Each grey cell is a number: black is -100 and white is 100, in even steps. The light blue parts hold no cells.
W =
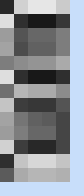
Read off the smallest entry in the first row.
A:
-69
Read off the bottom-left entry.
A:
-29
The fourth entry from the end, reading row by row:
33
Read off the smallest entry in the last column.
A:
-63
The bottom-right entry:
38
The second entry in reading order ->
64
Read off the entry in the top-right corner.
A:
59
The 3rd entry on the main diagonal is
-19
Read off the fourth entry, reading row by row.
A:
80
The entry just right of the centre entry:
33
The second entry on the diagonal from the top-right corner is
-81
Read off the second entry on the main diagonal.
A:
-63
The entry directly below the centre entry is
-57
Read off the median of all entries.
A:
-8
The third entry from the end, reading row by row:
43

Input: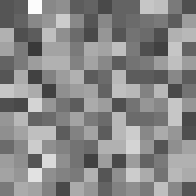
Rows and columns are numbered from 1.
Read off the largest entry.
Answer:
98
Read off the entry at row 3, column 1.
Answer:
39
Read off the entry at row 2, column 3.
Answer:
7
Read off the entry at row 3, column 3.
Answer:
-28
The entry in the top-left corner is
-33
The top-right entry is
-38
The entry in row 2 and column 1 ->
-33
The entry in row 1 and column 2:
-28
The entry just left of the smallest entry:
-4
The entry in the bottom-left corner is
-4
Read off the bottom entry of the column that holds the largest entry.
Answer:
28
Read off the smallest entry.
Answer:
-55
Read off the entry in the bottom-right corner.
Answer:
-33

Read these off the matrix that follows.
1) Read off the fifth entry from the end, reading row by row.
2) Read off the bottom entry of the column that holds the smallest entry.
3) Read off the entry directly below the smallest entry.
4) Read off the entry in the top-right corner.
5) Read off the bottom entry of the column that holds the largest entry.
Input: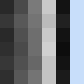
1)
-63
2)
-79
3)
-85
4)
-85
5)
53

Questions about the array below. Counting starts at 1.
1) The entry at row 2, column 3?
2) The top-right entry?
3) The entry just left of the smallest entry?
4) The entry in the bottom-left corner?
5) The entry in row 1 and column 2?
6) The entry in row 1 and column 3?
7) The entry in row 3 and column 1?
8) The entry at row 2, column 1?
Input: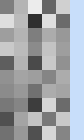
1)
-63
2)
63
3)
47
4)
-11
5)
41
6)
85
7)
24
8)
74
